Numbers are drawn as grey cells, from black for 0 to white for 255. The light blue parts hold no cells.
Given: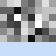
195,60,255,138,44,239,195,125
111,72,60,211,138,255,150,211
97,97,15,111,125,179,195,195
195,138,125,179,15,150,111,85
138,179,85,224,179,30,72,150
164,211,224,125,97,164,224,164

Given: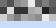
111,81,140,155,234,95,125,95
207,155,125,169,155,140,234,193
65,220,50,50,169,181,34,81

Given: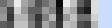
153,54,180,180,111,54,127,180,39,153,194,111,111,209
140,66,209,153,95,95,153,127,27,194,165,54,27,221
95,81,194,194,127,66,165,127,54,194,180,81,66,180
111,140,236,165,140,81,111,140,11,236,194,95,54,221

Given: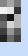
76,22,182
35,106,63
63,150,92
135,166,121
106,212,182
241,227,51

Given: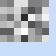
95,95,225,253,170,127,95
154,111,198,43,241,185,241
142,127,225,225,127,127,142
170,142,185,67,170,154,225
198,185,212,142,81,111,225
185,198,154,212,81,111,154

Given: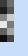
15,71
29,85
59,110
232,122
97,164
135,204

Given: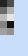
132,21
35,79
160,145
107,175
189,228

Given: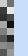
167,19
86,34
46,73
204,112
139,127
86,152
127,180
59,231

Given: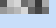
153,169,183,214,98,68,110
83,199,214,110,138,56,169
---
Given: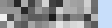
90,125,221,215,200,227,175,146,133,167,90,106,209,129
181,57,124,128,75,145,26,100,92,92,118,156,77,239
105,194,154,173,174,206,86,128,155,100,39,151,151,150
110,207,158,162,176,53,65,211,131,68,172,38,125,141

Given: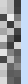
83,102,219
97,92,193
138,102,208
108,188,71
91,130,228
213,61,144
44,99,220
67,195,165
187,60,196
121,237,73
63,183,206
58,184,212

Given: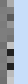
199,112
185,115
34,127
144,123
32,126
194,113
116,126
125,126
149,123
90,128
127,125
171,118

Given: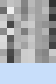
169,140,152,207,204,152,65,191
202,133,144,208,205,140,74,163
66,158,163,194,162,185,123,214
94,152,161,200,180,176,92,219
67,180,161,180,125,178,223,138
130,146,157,203,195,164,72,211
50,165,163,189,145,189,159,196
97,187,161,174,125,167,239,108
51,172,161,185,132,186,194,169

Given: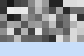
155,217,149,222,47,75,100,97,101,190,112,101
201,217,94,140,132,104,229,65,178,66,221,143
209,178,115,79,190,121,158,151,89,162,168,96
50,228,116,101,217,183,106,128,167,43,28,150
109,110,41,164,74,126,185,117,236,231,236,50
224,219,220,35,35,154,197,137,77,68,24,56

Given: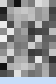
90,173,124,113,148,224,94,76
91,167,127,178,199,185,176,17
47,117,229,94,177,174,89,198
196,91,68,59,152,128,216,144
143,103,136,205,124,117,168,118
98,97,215,86,137,135,88,241
189,75,70,56,160,132,231,141
98,87,200,83,126,176,74,234
81,165,149,191,174,180,145,52
66,168,149,187,199,189,166,30
123,204,221,124,153,18,103,212

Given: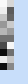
136,15
198,238
111,12
245,74
113,113
156,182
202,152
101,196
92,237
215,249

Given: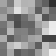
240,195,153,101,109,90,167,113
163,193,94,144,175,206,187,119
66,68,169,161,133,122,91,173
236,211,131,107,129,127,184,107
234,185,163,100,102,77,158,117
109,84,186,142,109,82,93,164
101,152,94,167,189,225,162,139
48,96,119,181,179,203,124,164

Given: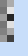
64,152
168,129
224,118
38,157
228,117
172,129
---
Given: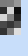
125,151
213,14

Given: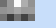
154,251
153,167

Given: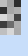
159,46
166,175

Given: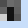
108,100
20,96

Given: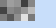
158,148
136,125

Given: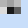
160,188
25,93

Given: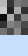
54,120
33,169

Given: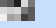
88,33
206,214

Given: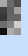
106,77
96,159
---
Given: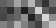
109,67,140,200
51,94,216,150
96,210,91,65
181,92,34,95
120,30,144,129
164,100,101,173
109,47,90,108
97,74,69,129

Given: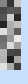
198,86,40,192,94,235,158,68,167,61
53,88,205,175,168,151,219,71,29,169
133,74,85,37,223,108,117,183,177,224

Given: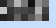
111,66,50
144,180,135
18,60,88
120,69,51
180,75,97
92,53,45
38,198,34

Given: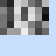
185,36,14,156,105
84,144,158,87,67
117,212,225,129,158
187,75,84,207,237
212,224,200,223,156
36,74,71,47,159
73,135,114,117,91

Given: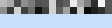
86,86
246,47
46,30
128,9
168,202
236,32
94,161
79,93
209,209
87,63
82,16
122,107
142,64
74,210
168,57
186,141

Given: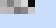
13,197
214,135
178,120
129,183
175,187

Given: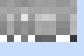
165,159,187,178,185,54
150,165,154,138,131,253
150,165,155,138,131,253
158,164,196,165,168,101
156,166,203,162,165,103
159,163,192,167,170,97
151,165,154,138,131,253
141,175,229,146,149,127
150,165,154,138,131,255
159,163,192,166,170,98
150,165,155,138,131,254
